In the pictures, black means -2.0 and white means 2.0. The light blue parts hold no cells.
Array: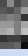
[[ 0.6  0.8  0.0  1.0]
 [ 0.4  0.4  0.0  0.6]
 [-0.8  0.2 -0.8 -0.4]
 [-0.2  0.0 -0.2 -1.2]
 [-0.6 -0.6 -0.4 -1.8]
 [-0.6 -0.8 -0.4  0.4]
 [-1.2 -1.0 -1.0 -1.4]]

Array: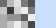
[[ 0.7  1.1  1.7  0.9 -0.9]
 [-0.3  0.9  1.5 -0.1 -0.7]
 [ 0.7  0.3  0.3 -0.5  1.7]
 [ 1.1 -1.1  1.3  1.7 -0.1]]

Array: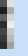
[[-1.3  1.7]
 [-0.7  1.5]
 [-0.5  1.3]
 [-0.9  1.1]
 [-1.1  0.9]
 [-1.5  0.7]
 [-1.3  0.5]]

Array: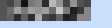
[[-0.7 -0.3  0.5 -0.1  0.5  0.3  0.5 -0.3  1.1 -0.1 -1.5 -1.1  0.1]
 [-0.7 -0.5 -1.3 -0.5 -1.3  0.7 -0.9 -1.1 -0.5 -1.5 -1.3  0.1  0.1]
 [-0.7 -0.9 -0.3 -1.7 -0.1  0.1 -1.3  0.9  0.3 -0.9  0.3 -0.7 -0.9]]

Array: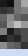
[[-0.6  0.4  1.0  0.4]
 [-0.4  0.2 -0.4 -0.6]
 [ 0.2 -0.4 -0.6 -1.2]
 [-1.2 -1.0 -0.2  0.0]
 [-1.6 -1.2 -1.4 -0.8]
 [ 0.0 -1.6 -1.0 -0.8]
 [-1.6 -1.8 -0.2  0.6]]

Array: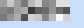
[[ 0.5  1.1  0.5 -0.1  0.9  1.3  0.1  0.3  1.5  1.5]
 [-0.1  0.3  0.7 -0.7  1.3  1.1  0.1  0.9  1.9  1.3]
 [ 0.1 -0.1  0.5  0.7 -1.1 -0.5 -0.3  0.3 -0.3 -0.7]]

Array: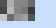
[[-0.9  0.9  0.1 -0.1 -1.1]
 [-0.7  0.7  0.1  0.1 -0.3]
 [ 1.1 -0.3  0.3  0.5 -0.7]]

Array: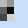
[[-0.9  1.3]
 [ 0.9  0.3]
 [-0.5 -1.9]]
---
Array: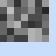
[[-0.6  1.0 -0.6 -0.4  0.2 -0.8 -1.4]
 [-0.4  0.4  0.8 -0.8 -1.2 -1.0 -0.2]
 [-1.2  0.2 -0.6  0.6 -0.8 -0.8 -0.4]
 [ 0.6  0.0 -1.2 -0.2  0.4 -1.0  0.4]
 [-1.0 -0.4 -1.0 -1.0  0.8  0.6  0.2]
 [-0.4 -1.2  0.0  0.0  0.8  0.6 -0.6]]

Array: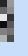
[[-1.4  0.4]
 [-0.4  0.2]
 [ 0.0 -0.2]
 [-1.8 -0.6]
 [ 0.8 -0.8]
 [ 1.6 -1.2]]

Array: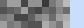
[[-0.3  0.5  0.5 -0.9  0.3  0.3 -1.1 -0.1  0.3  0.9]
 [-0.1  0.1 -0.9 -0.9 -0.5  0.1  0.3 -0.3  0.5  0.7]
 [ 0.5 -0.1  0.1 -0.5 -0.7 -0.7  0.7  0.3 -0.1  0.9]
 [-0.7 -0.5 -0.3  0.5 -0.7 -0.9 -0.3 -0.5  0.1 -0.3]]

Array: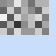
[[-0.4  1.2 -0.2  0.8  0.2 -0.4  1.2]
 [-0.6  0.8 -1.2  0.2  1.0 -0.8  0.6]
 [ 0.2  0.4  1.6  0.6 -0.2  0.8  0.8]
 [ 1.2 -0.2  1.4  0.4  0.4  1.2  0.0]
 [ 1.8 -0.6  1.4  0.6  1.0  1.4  0.0]]

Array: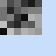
[[-1.8  1.0  0.2  0.8  0.6  0.4]
 [-0.2  0.0 -1.2 -1.8  0.8  0.6]
 [ 0.2 -0.8 -0.4 -1.2 -1.6 -0.8]
 [ 1.0 -1.0 -1.4 -0.4 -0.6  0.6]
 [-0.2 -1.4 -0.6 -0.2  0.0  0.0]]

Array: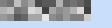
[[ 0.8  1.0 -0.2  0.0  1.4  1.2 -1.0  0.6  0.2  0.4  0.8  1.4 -1.0]
 [ 0.4  0.2 -0.6 -0.4  0.6  0.6  1.6  0.2  0.0  0.4  0.0  0.0  1.2]
 [ 0.0 -0.2  1.0  0.2  0.6 -0.8 -0.6 -0.6  0.8 -0.4 -0.2 -0.4 -0.8]]

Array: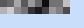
[[ 0.8  1.2  0.2 -0.2 -1.2 -1.6 -1.0  0.4  0.0 -0.8]
 [-0.6 -0.4  0.6 -0.6  0.4 -0.4 -1.8 -0.2 -0.2  1.0]]

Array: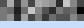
[[-0.7  0.7 -1.1  0.3 -0.9  0.7  0.5  0.3 -1.3  1.1  0.1 -0.9]
 [-0.1  0.3 -1.3  0.5 -0.9 -0.1 -1.1 -0.3 -0.7 -0.7  0.1 -0.5]
 [-0.1 -0.3 -1.5 -0.3  1.1  0.1 -0.7 -1.3 -0.1 -0.5 -0.3 -1.9]]

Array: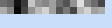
[[ 0.7  0.1 -1.9 -0.9  0.3  0.9  1.3  0.5 -0.7 -0.1 -0.9  0.9  1.3  0.5
   0.7]
 [-0.3 -0.5 -1.7 -1.1  1.1  0.3  0.1  0.5 -0.3 -0.7  0.3  1.5  0.1 -0.3
  -0.9]]
